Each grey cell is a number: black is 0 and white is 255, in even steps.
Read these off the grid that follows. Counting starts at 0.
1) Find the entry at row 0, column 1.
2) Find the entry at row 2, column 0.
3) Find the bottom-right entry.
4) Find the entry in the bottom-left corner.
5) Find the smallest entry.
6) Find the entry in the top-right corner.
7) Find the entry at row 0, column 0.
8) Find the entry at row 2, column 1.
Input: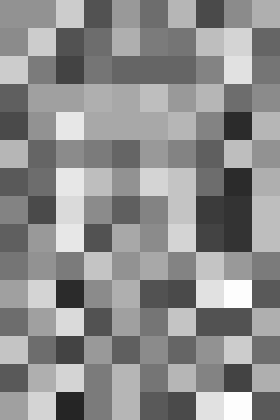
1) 146
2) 204
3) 89
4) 160
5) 37
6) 175
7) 146
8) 123

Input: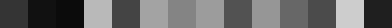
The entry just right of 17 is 11
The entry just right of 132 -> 156
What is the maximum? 205
